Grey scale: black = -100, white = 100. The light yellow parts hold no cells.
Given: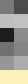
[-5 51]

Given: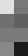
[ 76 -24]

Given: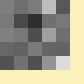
[ -1 -43 -39 -21  72]

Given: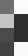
[-13 -63]

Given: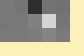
[-6 -6 -3]

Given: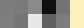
[-3 -8]

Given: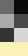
[-17 -43]

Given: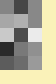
[ 4 38 84]

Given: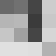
[-18  44 -46  40]
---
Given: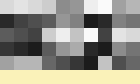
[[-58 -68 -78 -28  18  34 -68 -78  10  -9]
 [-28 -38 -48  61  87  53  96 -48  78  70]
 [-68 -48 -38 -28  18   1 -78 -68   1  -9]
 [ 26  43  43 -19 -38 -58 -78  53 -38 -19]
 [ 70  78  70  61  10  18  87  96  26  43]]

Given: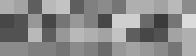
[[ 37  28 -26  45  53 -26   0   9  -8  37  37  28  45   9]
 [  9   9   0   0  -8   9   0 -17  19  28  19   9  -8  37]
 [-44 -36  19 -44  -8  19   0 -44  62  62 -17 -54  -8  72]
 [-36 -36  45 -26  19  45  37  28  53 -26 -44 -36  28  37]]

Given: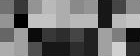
[[-20  26 -91 -56 -65 -46 -74  26  -2 -91]
 [ 36  26 -38 -82 -82 -65 -74  26  63 -65]
 [-11 -56  16  45  36   8  16 -82 -46   8]
 [ 16 -99  53  53  36  45  45 -82  45  53]]

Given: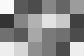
[[ 95 -30 -40   5 -21  22]
 [ 87  68  13  -4 -40  87]
 [-12 -30  32  -4 -12 -40]
 [-59   5  40  77  58 -50]]

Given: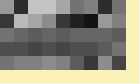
[[-38 -38 -46 -38 -46 -38 -38 -28 -10]
 [-10 -20 -28 -20 -28 -20 -20 -20 -28]
 [-10   0   0  10   0 -28 -56  10 -46]
 [-56  46  30  10 -56 -75 -85  20   0]
 [ 20 -65  54  54  30 -10   0 -65 -10]]

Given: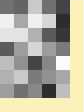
[[ 49  14 -47   6  97]
 [ 39  58  -4  14  31]
 [ 23 -12   6 -65  49]
 [ 78  78  39 -29 -57]
 [-12 -21  58 -12 -47]
 [-29  23  68  23  -4]
 [ 88  31  88  68 -65]]

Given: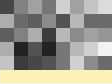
[[ 54 -53 -44 -35  -7  63   9 -17]
 [ 36 -73 -35 -73  -7  44  63  90]
 [ 36 -17 -26   9 -35  44 -17 -17]
 [-44   1  26  -7  63  26  54  72]
 [-26   1  36 -53  44   9  26  18]]
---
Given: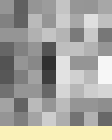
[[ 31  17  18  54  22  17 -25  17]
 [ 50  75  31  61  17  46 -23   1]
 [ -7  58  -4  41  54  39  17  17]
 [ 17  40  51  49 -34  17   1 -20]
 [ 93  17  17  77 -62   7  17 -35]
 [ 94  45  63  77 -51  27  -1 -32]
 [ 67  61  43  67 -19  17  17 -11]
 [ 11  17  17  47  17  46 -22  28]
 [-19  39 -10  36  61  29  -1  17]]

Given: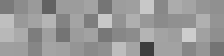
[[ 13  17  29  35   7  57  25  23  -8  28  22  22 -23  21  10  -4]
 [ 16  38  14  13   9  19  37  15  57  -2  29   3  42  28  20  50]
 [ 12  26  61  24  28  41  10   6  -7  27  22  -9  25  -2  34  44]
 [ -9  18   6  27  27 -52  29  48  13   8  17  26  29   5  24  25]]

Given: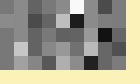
[[ -3 -41   9  95   8  -5 -22   8  -6]
 [ -3  -1   9 -78  49 -21 -41   8   9]
 [-20 -86  20 -22 -24  -5 -22   8  -6]
 [-37 -19  46 -11  19   7 -22  55  -6]
 [ -3 -19 -74  10  37 -31   5  26  -6]]

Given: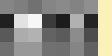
[[ 12   3   8   4 -11  -1   4]
 [-72  39 -78 -54  93  77 -75]
 [-40  10 -29 -22  40  35 -30]
 [-24   4 -13 -11  19  19 -12]]

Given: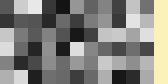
[[-11  53 -48   3 -23  18 -84 -56  82  61 -31]
 [ 44  78 -55  16  -3 -52 -17 -69 -34 -31 -59]
 [ 75  29  58  54 -49 -81 -35   2 -30  -4  56]
 [-44 -14 -44 -19   5  74 -79  13 -71 -18  72]
 [ 43  11  35  58  -2  20 -16  10 -43 -67   2]
 [ 33 -66 -82  37 -18 -52 -18 -13 -76  70  38]]

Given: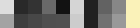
[[  6 -23 -74  67 -86 -18 -60 -68  73]
 [ 20 -11 -74  60 -37 -38 -44 -51  28]]
